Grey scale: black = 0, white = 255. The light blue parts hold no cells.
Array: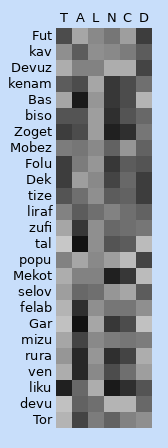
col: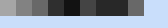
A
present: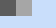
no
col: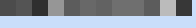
C

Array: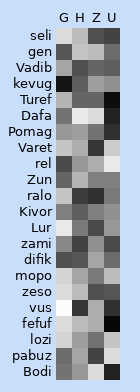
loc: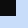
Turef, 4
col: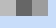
Z
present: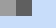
no

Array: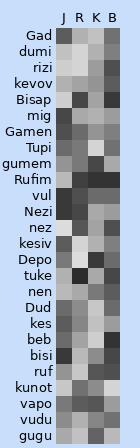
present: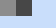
yes
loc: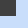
Rufim, 2
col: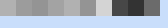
K
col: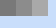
J
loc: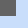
gugu, 3

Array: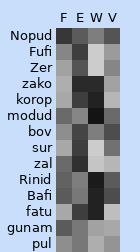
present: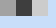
no
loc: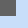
Rinid, 1
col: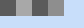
F

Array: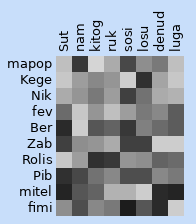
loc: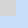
mapop, 3
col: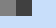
losu
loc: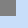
Ber, 6
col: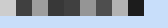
sosi

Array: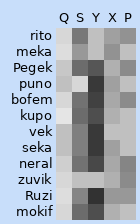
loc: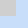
neral, 1
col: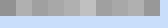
X
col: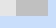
Q

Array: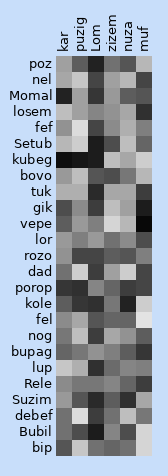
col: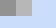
kar
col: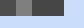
muf
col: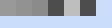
zizem
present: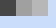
yes
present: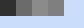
no
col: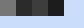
Lom
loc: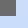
lup, 4

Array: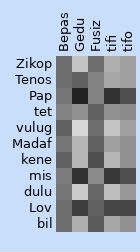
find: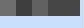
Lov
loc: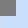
mis, 1
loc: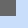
dulu, 3
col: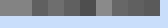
Fusiz
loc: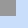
dulu, 5

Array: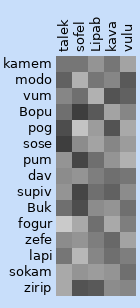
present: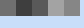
yes
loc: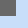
zefe, 4
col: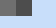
talek
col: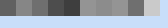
talek
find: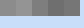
dav

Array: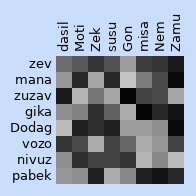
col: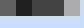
susu
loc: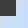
zev, 6

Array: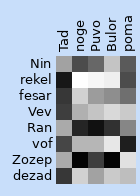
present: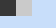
no
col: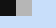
Puvo
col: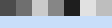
poma
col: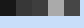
Tad
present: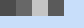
yes

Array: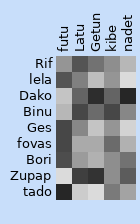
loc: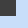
Zupap, 2
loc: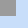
Bori, 2

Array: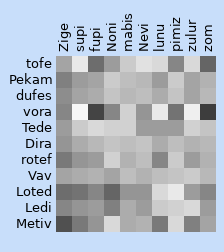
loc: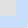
tofe, 6
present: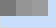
yes
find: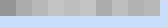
Dira
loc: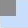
dufes, 1
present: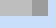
no

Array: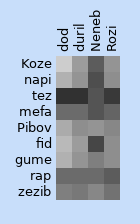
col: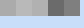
dod
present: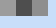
no
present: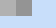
yes
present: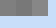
yes
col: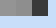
Rozi
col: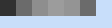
duril

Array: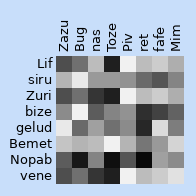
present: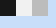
no
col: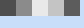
Zazu

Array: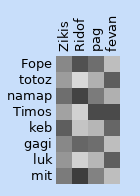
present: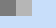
no
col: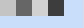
Ridof
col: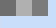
pag

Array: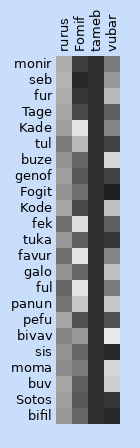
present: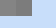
no
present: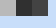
yes
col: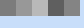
vubar
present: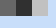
yes
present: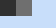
no
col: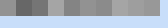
rurus

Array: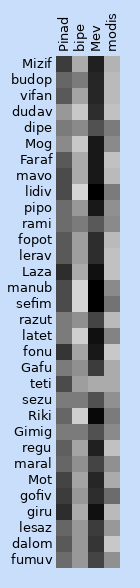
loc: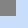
latet, 4
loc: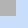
Mizif, 4
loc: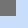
sefim, 4

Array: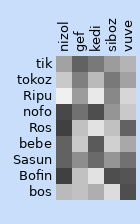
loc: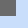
Sasun, 3
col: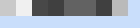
nizol
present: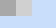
no
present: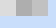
no

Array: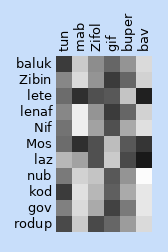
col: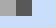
buper
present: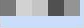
no
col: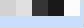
bav
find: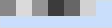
Zibin
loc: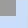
rodup, 5
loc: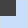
gov, 4
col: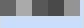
buper

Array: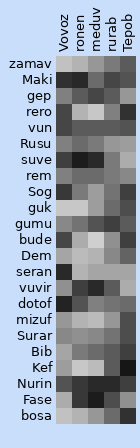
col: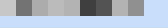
ronen
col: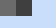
rurab
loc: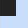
dotof, 1
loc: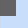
Dem, 5

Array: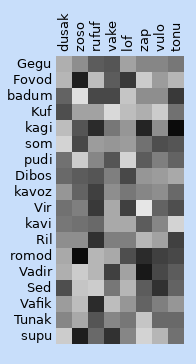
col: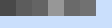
tonu
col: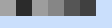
rufuf
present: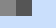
yes
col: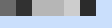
rufuf
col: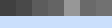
tonu

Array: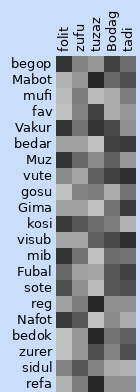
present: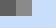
no
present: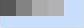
yes
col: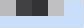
tuzaz
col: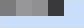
tadi
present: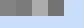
yes

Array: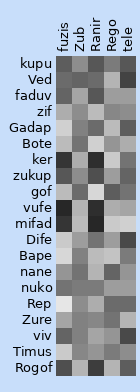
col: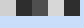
Ranir
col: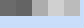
fuzis
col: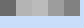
Zub
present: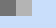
yes
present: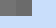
no
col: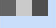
fuzis
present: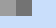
yes

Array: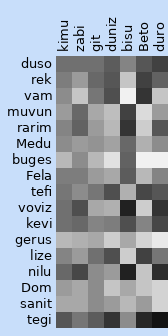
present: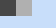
no
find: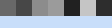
nilu
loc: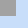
Medu, 4
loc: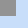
Medu, 3
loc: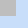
muvun, 4

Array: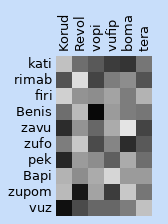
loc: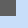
pek, 4
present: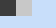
yes
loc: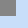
zufo, 4

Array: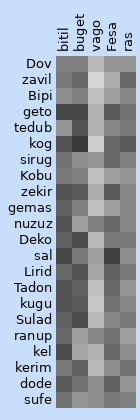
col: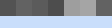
buget
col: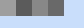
Fesa
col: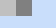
vago

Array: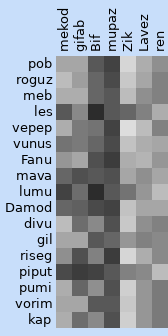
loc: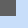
Damod, 2
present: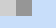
yes
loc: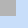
Fanu, 6
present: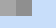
yes
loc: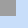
roguz, 2

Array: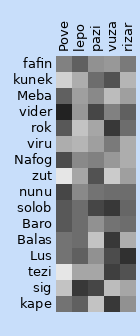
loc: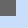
solob, 5
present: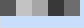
yes

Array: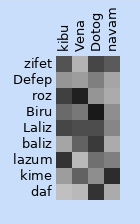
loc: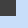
roz, 1
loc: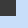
baliz, 3
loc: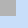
zifet, 2

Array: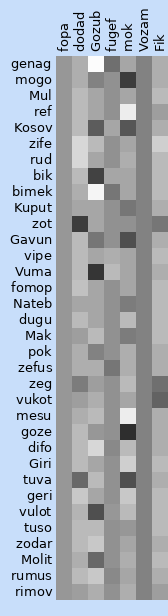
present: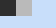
no
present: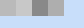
no
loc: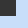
Vuma, 3
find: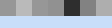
goze
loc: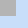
vulot, 2
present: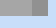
yes

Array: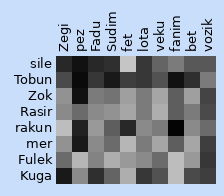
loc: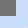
Zok, 4
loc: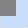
Fulek, 3
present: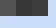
no
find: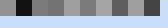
Zok
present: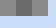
yes
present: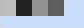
no
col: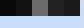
pez

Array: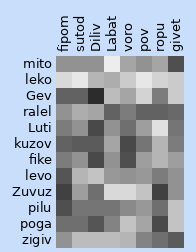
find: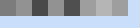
fike
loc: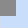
pilu, 5
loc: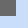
ralel, 8

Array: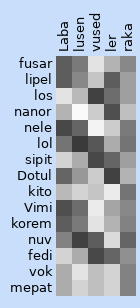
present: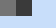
yes
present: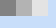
no
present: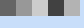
yes
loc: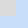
nuv, 4

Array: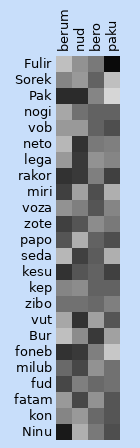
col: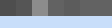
bero
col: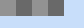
bero
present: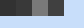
no
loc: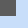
seda, 3
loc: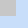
foneb, 4

